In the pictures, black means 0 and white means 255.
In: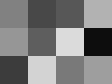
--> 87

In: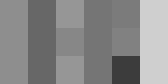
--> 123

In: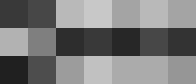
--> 185

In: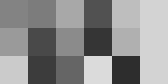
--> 190

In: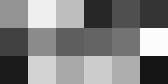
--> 80

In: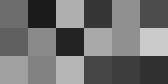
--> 144

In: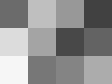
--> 152
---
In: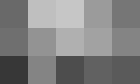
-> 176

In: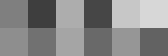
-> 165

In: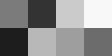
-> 158

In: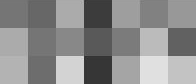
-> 136

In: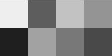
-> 120

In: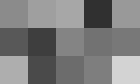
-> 132

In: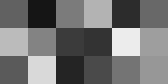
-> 59

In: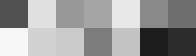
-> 202

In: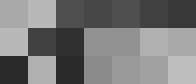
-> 48

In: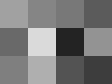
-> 35
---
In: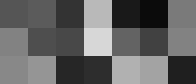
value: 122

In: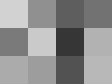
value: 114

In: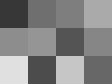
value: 170

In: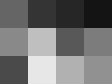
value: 20

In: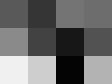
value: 109

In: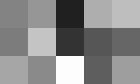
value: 190

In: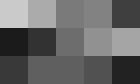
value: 63
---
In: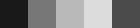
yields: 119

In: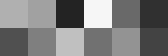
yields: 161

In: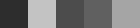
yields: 195

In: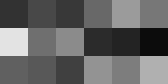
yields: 72

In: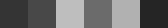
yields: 72

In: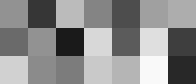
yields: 54
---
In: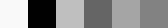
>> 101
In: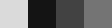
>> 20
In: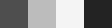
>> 188
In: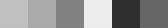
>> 237
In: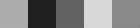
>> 98
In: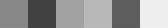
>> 184
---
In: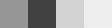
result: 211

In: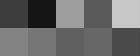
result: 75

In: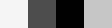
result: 198

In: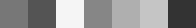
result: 119

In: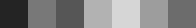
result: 108

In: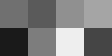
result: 90

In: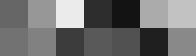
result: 45
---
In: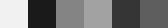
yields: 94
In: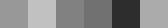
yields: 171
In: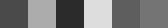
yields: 116
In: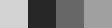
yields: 160
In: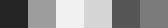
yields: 122
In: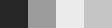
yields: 197
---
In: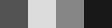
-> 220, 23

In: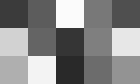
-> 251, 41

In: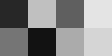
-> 228, 18

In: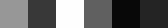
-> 254, 8

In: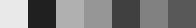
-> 233, 32

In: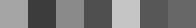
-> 197, 60

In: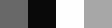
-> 254, 9

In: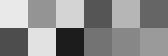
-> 233, 28

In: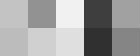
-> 241, 48

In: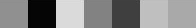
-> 218, 5
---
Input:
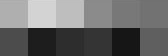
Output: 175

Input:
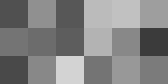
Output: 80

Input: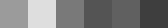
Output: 155

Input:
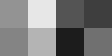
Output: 147

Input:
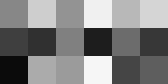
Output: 135

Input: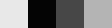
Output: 232
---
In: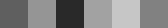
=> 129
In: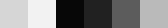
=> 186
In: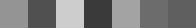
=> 95
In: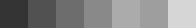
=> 214
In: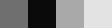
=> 227
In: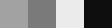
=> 14
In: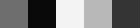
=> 52
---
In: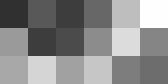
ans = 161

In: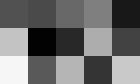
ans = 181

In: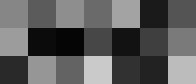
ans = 99

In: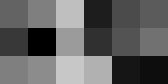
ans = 199

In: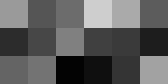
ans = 3

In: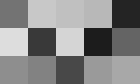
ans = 72

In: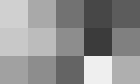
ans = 100
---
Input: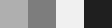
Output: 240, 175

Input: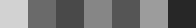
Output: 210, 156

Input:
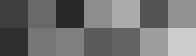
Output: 204, 171

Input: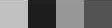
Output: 192, 152

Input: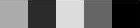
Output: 220, 171

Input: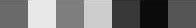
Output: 232, 205

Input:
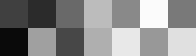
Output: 251, 232

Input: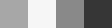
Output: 246, 167

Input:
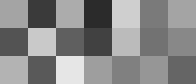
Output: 230, 207

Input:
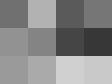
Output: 208, 201
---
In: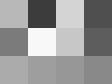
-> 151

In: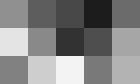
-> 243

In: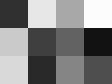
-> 133

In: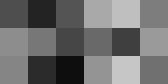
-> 14

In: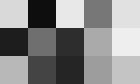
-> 37

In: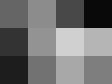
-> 168

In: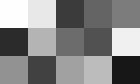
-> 161
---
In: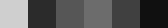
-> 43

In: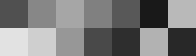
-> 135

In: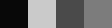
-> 202

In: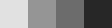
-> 149

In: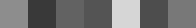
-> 57

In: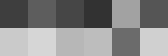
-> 93

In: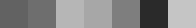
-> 110

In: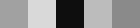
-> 217

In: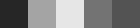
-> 164
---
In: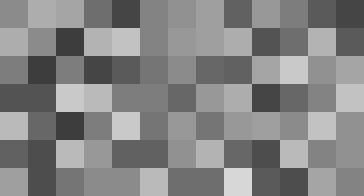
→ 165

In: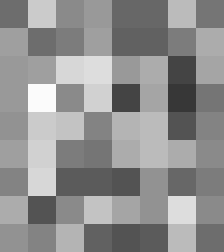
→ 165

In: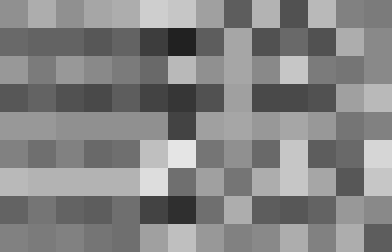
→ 137

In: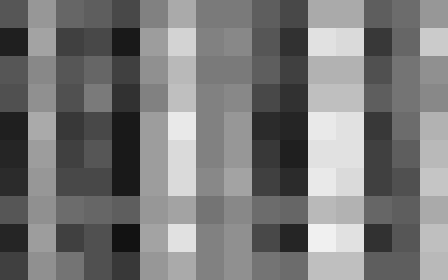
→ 144

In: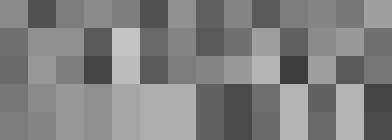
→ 118
